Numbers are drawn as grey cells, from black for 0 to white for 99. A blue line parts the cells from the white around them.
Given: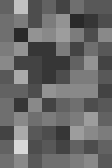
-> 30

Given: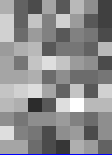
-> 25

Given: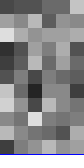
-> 53

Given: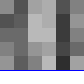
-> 58

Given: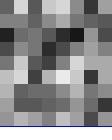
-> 34

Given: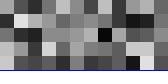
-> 45

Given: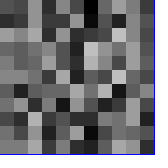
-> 32
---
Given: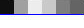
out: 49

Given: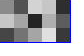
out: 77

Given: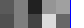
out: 58

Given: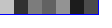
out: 11

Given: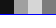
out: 83

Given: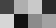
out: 78

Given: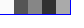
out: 19

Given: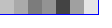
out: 62
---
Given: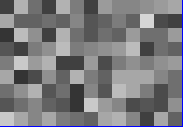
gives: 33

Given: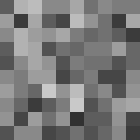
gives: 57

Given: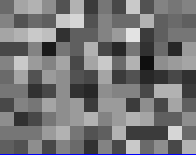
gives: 46

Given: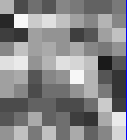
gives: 33

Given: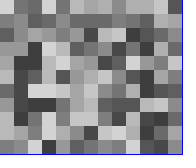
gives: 72
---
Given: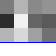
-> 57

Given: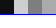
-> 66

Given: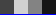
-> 8

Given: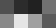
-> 44

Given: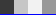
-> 59

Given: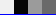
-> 41
